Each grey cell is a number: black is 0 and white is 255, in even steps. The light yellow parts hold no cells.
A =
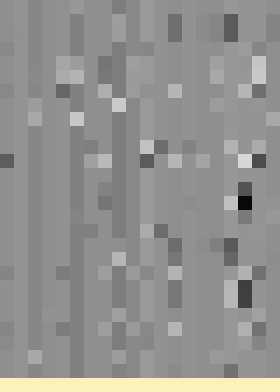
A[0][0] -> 143
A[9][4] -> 146
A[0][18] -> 148
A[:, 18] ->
[148, 148, 148, 134, 197, 201, 112, 149, 148, 148, 170, 76, 148, 148, 148, 148, 149, 148, 148, 114, 148, 148, 161, 115, 133, 148, 148]
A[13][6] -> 143
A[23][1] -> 147
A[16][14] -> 143
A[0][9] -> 136
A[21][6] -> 143
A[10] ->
[143, 147, 135, 143, 146, 129, 127, 143, 125, 136, 194, 109, 143, 131, 143, 142, 179, 148, 170, 143]
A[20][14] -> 143
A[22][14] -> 143
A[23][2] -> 135
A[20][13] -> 146
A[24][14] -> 143
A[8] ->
[143, 147, 168, 142, 146, 199, 143, 143, 125, 136, 153, 146, 143, 146, 143, 142, 149, 148, 148, 168]
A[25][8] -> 156
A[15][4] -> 146
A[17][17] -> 148
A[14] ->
[143, 147, 135, 142, 146, 129, 143, 117, 125, 136, 153, 146, 143, 141, 143, 142, 192, 8, 148, 147]
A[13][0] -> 143
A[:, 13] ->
[146, 146, 146, 146, 146, 146, 146, 146, 146, 146, 131, 146, 146, 146, 141, 146, 146, 146, 146, 146, 146, 146, 146, 146, 146, 146, 146]
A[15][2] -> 135
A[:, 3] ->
[142, 142, 142, 142, 142, 142, 142, 143, 142, 142, 143, 142, 142, 142, 142, 142, 142, 142, 142, 142, 142, 142, 146, 142, 142, 142, 142]
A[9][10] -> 153
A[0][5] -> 152
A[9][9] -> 136
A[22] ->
[143, 147, 135, 146, 146, 129, 143, 143, 159, 136, 153, 146, 143, 146, 143, 142, 151, 148, 161, 143]
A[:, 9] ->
[136, 136, 136, 136, 158, 154, 155, 136, 136, 136, 136, 136, 136, 136, 136, 136, 136, 136, 136, 153, 136, 136, 136, 153, 136, 136, 136]
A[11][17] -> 216
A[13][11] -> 146

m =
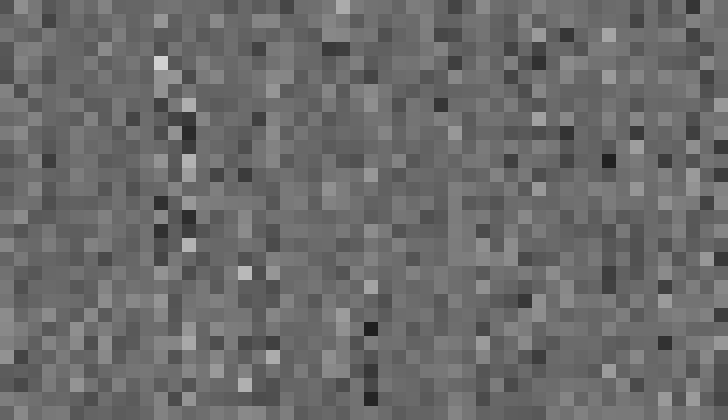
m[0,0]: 83
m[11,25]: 81
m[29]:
[100, 137, 108, 120, 122, 87, 100, 102, 92, 95, 103, 130, 117, 103, 110, 123, 115, 137, 133, 104, 126, 91, 100, 105, 94, 114, 119, 108, 92, 100, 100, 107, 133, 118, 99, 102, 93, 92, 88, 122, 113, 129, 116, 122, 121, 122, 108, 135, 111, 124, 114, 95]
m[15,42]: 92
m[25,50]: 136
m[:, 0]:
[83, 103, 117, 87, 85, 79, 130, 121, 104, 123, 97, 85, 103, 90, 101, 120, 101, 135, 100, 113, 121, 116, 140, 137, 128, 146, 92, 90, 126, 100]
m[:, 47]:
[83, 92, 120, 103, 95, 131, 108, 103, 132, 100, 103, 61, 129, 117, 144, 96, 109, 82, 126, 139, 64, 155, 122, 110, 49, 108, 102, 109, 154, 135]
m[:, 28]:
[101, 110, 100, 104, 117, 108, 99, 80, 95, 101, 98, 131, 86, 105, 122, 118, 84, 128, 109, 109, 110, 118, 109, 115, 113, 94, 104, 108, 103, 92]
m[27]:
[90, 73, 95, 123, 102, 148, 115, 92, 128, 98, 114, 92, 110, 84, 116, 105, 104, 176, 91, 80, 102, 102, 109, 96, 76, 117, 73, 118, 108, 105, 94, 113, 105, 101, 88, 124, 74, 95, 110, 108, 117, 115, 111, 103, 132, 74, 105, 109, 98, 133, 112, 79]
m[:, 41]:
[111, 113, 101, 84, 130, 104, 99, 110, 98, 106, 104, 98, 114, 110, 113, 116, 91, 106, 104, 108, 95, 118, 106, 115, 107, 102, 99, 115, 101, 129]
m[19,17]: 185
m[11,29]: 87
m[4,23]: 90
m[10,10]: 109
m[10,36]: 123
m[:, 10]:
[102, 109, 104, 115, 100, 97, 105, 105, 109, 110, 109, 121, 111, 102, 113, 105, 114, 114, 123, 109, 109, 124, 109, 109, 115, 108, 119, 114, 110, 103]
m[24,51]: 152
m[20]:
[121, 80, 105, 106, 104, 88, 97, 132, 104, 114, 109, 114, 99, 105, 120, 90, 118, 94, 94, 78, 106, 111, 117, 105, 116, 102, 163, 98, 110, 102, 105, 122, 110, 107, 145, 108, 101, 88, 99, 115, 136, 95, 101, 65, 101, 106, 109, 64, 103, 126, 98, 136]
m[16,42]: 96
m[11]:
[85, 99, 130, 61, 104, 111, 114, 91, 95, 104, 121, 148, 89, 179, 111, 125, 93, 105, 116, 134, 90, 105, 98, 117, 87, 81, 117, 109, 131, 87, 99, 111, 101, 118, 120, 104, 64, 113, 109, 103, 69, 98, 101, 33, 115, 122, 110, 61, 103, 82, 116, 109]
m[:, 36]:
[104, 88, 92, 68, 128, 69, 104, 124, 103, 83, 123, 64, 100, 122, 108, 107, 123, 141, 140, 109, 101, 81, 100, 133, 106, 112, 91, 74, 102, 93]
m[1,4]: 98
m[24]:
[128, 117, 95, 132, 112, 137, 79, 142, 84, 90, 115, 134, 133, 169, 101, 78, 124, 73, 84, 64, 109, 100, 112, 105, 123, 81, 125, 112, 113, 99, 100, 126, 121, 110, 155, 92, 106, 138, 97, 87, 107, 107, 108, 95, 91, 105, 106, 49, 105, 122, 126, 152]
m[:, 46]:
[111, 109, 110, 107, 112, 109, 109, 105, 108, 108, 100, 110, 111, 108, 106, 107, 107, 110, 104, 110, 109, 104, 107, 110, 106, 103, 105, 105, 105, 108]
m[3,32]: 98
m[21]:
[116, 93, 100, 111, 110, 108, 94, 141, 111, 136, 124, 149, 84, 115, 120, 129, 120, 87, 94, 87, 131, 107, 88, 121, 105, 117, 98, 80, 118, 108, 104, 88, 126, 107, 105, 90, 81, 55, 144, 107, 139, 118, 116, 126, 94, 125, 104, 155, 115, 115, 115, 129]
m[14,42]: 101
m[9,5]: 122
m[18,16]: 108
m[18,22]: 101
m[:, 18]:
[91, 133, 105, 67, 96, 117, 113, 103, 64, 103, 116, 116, 97, 97, 116, 100, 95, 110, 95, 78, 94, 94, 91, 97, 84, 117, 92, 91, 77, 133]
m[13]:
[90, 109, 132, 87, 108, 116, 114, 85, 113, 81, 102, 104, 132, 102, 104, 127, 102, 109, 97, 93, 121, 116, 104, 145, 125, 104, 113, 97, 105, 95, 101, 97, 127, 120, 111, 103, 122, 90, 153, 103, 116, 110, 128, 123, 111, 150, 108, 117, 109, 147, 117, 130]
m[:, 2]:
[119, 122, 95, 128, 117, 104, 124, 90, 131, 101, 105, 130, 110, 132, 111, 90, 103, 105, 100, 87, 105, 100, 117, 111, 95, 103, 91, 95, 112, 108]

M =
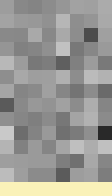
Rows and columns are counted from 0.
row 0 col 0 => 157
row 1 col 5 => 142
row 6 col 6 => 140
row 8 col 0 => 143
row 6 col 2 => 138
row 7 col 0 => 90
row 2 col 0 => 137
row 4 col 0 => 184
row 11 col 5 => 112
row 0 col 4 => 150
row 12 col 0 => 188
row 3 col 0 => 149
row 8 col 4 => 119
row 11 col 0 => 158
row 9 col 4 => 112
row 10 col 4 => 165
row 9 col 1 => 109
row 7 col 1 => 137
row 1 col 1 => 154
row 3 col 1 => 129
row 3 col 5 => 120
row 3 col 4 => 193
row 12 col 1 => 158
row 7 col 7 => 133
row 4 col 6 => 156
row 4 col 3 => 125
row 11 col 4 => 126
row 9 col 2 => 131
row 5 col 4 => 176
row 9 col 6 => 143
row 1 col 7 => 169
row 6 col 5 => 116

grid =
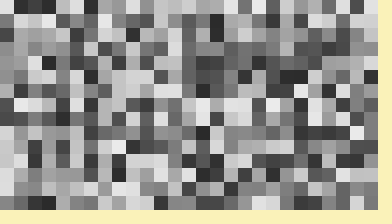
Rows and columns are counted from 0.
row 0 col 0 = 225
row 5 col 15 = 82
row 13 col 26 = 124
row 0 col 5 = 222
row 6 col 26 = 155
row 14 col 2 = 54
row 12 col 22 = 87
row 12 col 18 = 166
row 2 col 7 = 212
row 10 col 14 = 93
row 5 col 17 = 53
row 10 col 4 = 69
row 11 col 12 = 129
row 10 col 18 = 176
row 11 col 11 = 218
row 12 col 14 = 45
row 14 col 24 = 100
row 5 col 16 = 131
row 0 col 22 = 177
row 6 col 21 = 230
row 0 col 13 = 205
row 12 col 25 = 193
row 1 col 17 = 179
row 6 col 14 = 44
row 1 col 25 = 210
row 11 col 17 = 215
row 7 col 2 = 219
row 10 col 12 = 124
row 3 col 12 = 220
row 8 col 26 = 126
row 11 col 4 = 91
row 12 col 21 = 203
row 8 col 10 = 95
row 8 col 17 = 217
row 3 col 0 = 141
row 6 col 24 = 220
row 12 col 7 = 184
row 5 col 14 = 76

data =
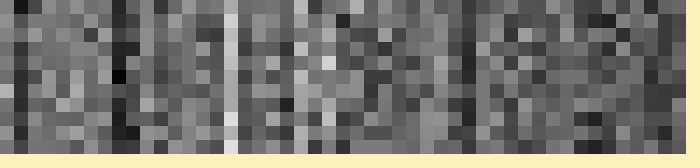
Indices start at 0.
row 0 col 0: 129
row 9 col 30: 138
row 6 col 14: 85
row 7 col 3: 91
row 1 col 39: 76
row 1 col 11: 98
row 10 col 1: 69
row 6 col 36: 116
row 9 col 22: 122
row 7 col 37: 143
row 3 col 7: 103
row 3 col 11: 89
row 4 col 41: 88
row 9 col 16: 177
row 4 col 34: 104
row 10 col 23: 123
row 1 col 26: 100
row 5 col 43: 67
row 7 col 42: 120
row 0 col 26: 97
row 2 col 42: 121
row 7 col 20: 35
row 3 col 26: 80
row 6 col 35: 71
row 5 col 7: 154
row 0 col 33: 59
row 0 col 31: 90
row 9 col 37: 108
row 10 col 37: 63
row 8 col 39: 120
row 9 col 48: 97
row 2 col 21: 119
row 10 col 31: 99
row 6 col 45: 86
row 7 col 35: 100
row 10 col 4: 111
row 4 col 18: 120
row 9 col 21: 174
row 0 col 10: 129
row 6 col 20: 98
